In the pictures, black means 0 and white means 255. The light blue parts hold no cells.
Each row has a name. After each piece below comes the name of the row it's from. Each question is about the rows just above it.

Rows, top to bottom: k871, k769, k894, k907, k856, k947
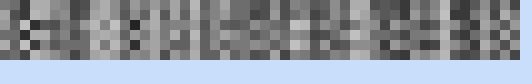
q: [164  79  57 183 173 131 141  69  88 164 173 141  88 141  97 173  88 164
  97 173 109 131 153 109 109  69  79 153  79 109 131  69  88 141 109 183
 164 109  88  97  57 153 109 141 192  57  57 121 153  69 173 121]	k769
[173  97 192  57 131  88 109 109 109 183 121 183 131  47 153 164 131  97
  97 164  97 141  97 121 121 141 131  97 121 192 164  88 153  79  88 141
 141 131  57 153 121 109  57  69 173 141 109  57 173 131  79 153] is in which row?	k856
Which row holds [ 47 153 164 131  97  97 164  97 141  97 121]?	k856

